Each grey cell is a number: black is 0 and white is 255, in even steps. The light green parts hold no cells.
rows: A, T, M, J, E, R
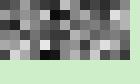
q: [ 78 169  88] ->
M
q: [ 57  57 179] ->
J
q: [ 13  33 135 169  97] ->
T
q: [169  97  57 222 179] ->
T
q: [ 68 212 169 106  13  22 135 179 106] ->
R
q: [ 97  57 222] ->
T
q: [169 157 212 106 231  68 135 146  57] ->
E

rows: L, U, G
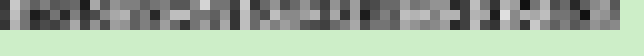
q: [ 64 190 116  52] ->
L
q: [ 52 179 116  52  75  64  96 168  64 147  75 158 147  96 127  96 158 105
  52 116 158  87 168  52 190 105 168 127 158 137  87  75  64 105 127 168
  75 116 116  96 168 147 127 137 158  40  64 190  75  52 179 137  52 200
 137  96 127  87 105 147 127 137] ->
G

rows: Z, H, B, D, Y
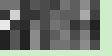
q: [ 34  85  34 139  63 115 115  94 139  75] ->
Y
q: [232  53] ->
B
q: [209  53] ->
H
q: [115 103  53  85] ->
B
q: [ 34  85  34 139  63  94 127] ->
D
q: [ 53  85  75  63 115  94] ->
Z

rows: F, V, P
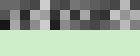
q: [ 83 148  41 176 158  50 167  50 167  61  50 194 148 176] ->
V
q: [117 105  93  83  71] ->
F

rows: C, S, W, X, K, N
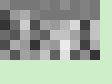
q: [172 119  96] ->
X
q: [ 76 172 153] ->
K
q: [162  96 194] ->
X
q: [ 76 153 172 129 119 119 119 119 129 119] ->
S
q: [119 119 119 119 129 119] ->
S

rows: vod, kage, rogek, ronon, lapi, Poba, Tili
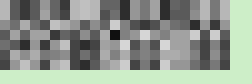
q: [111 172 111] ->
rogek
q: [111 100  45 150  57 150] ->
rogek
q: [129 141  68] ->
Poba
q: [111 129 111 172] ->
Poba

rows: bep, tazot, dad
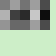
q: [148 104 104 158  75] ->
dad
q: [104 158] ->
dad
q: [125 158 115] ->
bep
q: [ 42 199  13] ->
tazot
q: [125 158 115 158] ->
bep

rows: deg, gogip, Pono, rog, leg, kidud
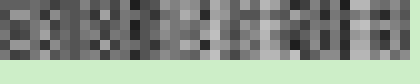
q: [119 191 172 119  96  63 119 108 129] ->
Pono
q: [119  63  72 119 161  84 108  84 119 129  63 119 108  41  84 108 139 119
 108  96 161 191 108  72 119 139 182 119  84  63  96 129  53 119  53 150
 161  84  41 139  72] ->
rog
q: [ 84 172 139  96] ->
deg
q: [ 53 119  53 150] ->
rog

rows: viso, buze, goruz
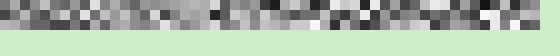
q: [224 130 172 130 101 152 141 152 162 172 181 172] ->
viso
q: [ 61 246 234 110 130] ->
buze
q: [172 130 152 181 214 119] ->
goruz

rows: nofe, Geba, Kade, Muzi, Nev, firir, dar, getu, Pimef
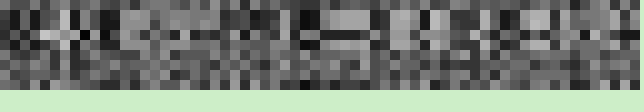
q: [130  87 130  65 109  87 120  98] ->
firir
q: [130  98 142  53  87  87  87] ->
firir
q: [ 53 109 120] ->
nofe
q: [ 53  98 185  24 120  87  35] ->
Nev
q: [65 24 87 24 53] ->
Nev
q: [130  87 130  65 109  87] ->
firir

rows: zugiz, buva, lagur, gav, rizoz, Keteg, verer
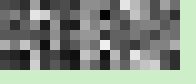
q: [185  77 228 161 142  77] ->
Keteg
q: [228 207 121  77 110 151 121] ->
buva
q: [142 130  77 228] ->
zugiz
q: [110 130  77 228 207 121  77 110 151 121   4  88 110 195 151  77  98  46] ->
buva
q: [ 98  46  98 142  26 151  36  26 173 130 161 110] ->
lagur

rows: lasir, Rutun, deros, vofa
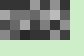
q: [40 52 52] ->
vofa
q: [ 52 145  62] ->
vofa
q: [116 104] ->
Rutun
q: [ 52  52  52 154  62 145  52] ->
lasir
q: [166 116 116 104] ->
Rutun

